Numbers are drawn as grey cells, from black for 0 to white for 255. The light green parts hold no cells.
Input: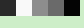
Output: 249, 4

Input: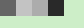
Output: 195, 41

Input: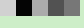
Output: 209, 4

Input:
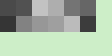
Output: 194, 53

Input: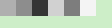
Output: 244, 53

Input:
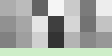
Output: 245, 51

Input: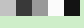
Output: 251, 19

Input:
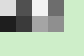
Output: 242, 30

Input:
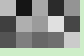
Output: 224, 21
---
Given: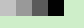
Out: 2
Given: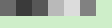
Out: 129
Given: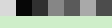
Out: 76
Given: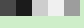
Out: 157
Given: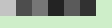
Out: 49
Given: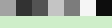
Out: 13
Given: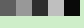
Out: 9
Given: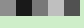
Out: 81
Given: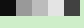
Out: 65
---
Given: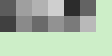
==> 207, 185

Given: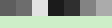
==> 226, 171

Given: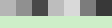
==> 217, 189

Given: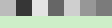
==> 227, 207

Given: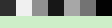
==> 240, 167

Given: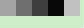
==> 193, 164

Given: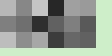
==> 197, 189

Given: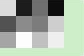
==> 253, 239

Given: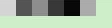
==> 212, 171
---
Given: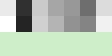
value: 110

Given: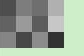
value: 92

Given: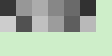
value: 106

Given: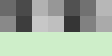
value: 113

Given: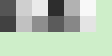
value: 178

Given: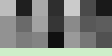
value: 87

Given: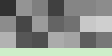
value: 200

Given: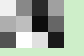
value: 12
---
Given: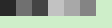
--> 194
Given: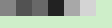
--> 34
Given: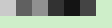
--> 50
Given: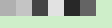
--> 226
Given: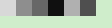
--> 16
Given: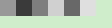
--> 207
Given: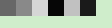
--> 5
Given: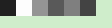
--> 89
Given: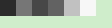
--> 98
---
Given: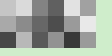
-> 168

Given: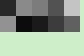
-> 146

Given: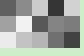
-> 161

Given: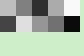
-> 68

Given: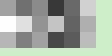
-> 254

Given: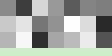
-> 201

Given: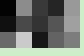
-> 16

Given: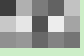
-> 200
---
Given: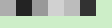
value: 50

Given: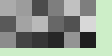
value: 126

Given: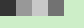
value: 114

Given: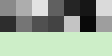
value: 218

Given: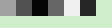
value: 37

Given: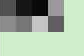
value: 153
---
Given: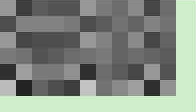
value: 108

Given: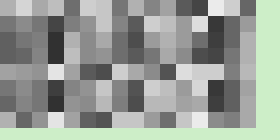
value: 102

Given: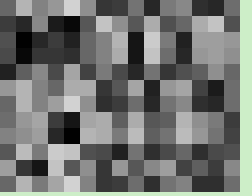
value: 109

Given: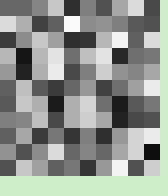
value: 73

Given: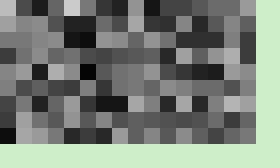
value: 154

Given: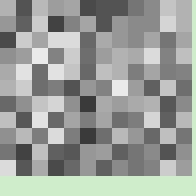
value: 178
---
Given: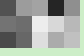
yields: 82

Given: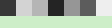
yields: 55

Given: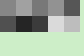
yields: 134

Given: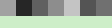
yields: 161

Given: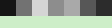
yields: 21

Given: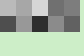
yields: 186

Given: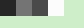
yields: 39
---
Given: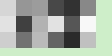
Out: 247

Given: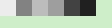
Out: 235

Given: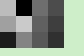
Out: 202

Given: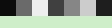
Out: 238

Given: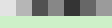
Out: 226

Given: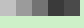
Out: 193

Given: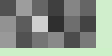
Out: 206

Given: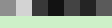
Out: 211
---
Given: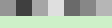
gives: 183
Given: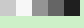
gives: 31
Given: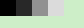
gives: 219
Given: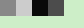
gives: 76
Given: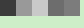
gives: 124
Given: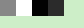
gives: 43
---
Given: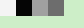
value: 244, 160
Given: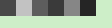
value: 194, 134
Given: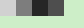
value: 209, 125
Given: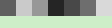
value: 217, 202
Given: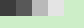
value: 228, 185
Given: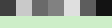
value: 223, 201
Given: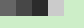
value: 203, 101
